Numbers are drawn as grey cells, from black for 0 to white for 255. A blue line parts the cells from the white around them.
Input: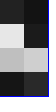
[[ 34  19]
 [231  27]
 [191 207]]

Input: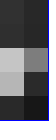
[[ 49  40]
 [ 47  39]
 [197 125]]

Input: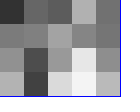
[[ 50 102]
 [123 128]
 [145  77]]

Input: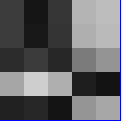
[[60 21]
 [60 24]
 [44 59]]

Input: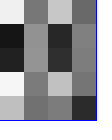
[[240 119]
 [ 21 146]
 [ 33 148]]

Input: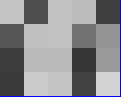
[[196  78]
 [ 86 192]
 [ 60 185]]

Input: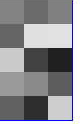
[[131 107]
 [101 224]
 [202  65]]

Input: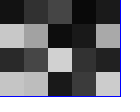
[[ 18  49]
 [200 162]
 [ 41  70]]

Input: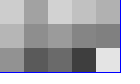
[[205 162]
 [182 142]
 [146  90]]
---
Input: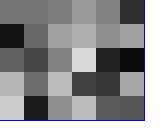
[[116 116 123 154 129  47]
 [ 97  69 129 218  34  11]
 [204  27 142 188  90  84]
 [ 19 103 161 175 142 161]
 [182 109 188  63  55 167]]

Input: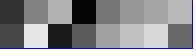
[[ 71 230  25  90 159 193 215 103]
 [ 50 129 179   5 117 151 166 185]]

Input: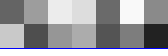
[[201  78 150 172  84 125  34]
 [100 157 236 221 106 249 138]]

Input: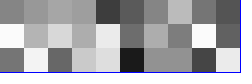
[[117 243 103 202 222  26 146 146  69 235]
 [133 152 166 158  61  90 133 187 117  84]
 [251 180 216 173 235 109 173 125 251  97]]

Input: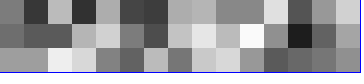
[[110  90  90 181 209 124  77 195 230 187 250 144  29  98 165]
 [124  55 187  49 173  69  61 173 181 136 136 224  84 152 209]
 [158 158 238 216 130  98 187 118 201 216 152  90 104 118 144]]

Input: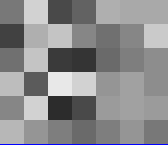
[[134 210  44  73 155 161 155]
 [112 196  58  52 106 126 141]
 [120 210  73  98 175 169 169]
 [183 149 126 106 126 149 120]
 [ 65 175 196 134 112 134 202]
 [189  91 232 210 149 161 141]]

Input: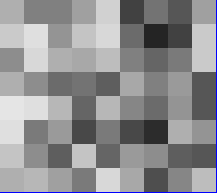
[[196 141  94 196 101 154 141  94  86]
 [175 141 107 115  94 168 128 154  86]
 [175 128 128 160 209  65 115  86 160]
 [202 223 148 196 216 107  36  65 202]
 [223 122 154  72 122  72  44 175 148]
 [175 183 160 122 216 168  78 134 189]
 [141 216 175 168 189 128 101 122 202]
 [229 223 183 101 183 134 107 148  86]]
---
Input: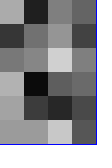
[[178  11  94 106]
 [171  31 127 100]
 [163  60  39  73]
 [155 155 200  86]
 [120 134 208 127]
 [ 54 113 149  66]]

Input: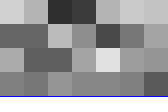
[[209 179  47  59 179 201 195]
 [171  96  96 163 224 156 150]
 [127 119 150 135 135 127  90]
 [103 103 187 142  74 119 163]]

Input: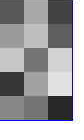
[[198 116 210]
 [155 190  95]
 [135 116  40]
 [ 88 168  67]
 [ 54 162 226]]

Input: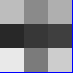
[[233 123 205]
 [189 138 175]
 [ 40  55  63]]

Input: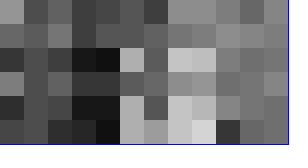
[[149  77  97  62  70  85  62 141 141 125 103 133]
 [125  77  97  54  54  91 103 141 149 111 117 133]
 [103  91 117  62  85  85  97 117 125 141 133 125]
 [ 70  77  46  38  16 175 156 196 212  54 103 111]
 [ 54  77  62  23  16 175  91 196 190 125 111 117]
 [ 46  77  70  23  23 175  85 196 183 133 117 111]]

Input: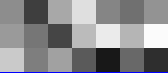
[[202 126 161  90  24 104  46]
 [154 118  69 187 235 181 251]
 [141  62 168 223 133 112 147]]

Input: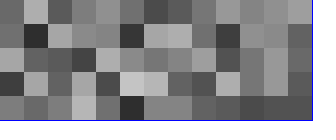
[[166  98  90  68 174 138 118 132 158  82 118 152 105]
 [125 105 125 182 112  46 132 132  98  90  75  82  82]
 [112  46 166 138 132  54 166 174 112  62 144 138  98]
 [105 174  90 125 144 112  75  90 118 152 132 144 158]
 [ 62 166  98 166  75 196 182  98  82 174 118 152  90]]

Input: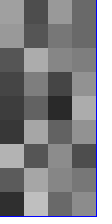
[[179  85 140  77]
 [160  77 153 105]
 [153  85 119 105]
 [ 91 166 134 119]
 [ 85 172 134 126]
 [ 69 126  69 146]
 [ 61  98  41 172]
 [ 55 166  98 146]
 [ 47 191 105 140]]
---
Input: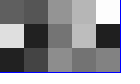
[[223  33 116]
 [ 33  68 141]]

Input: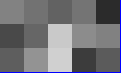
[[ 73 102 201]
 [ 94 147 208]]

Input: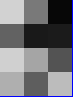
[[ 98  25  27]
 [208 165  83]]

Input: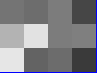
[[179 226 124]
 [230  99 108]]

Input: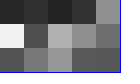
[[241  80 177]
 [ 83 120 151]]

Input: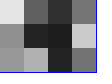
[[145  35  29]
 [153 177  35]]

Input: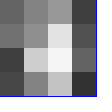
[[113 142 227]
 [ 63 206 245]]

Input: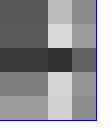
[[ 90  90 217]
 [ 57  57  49]]
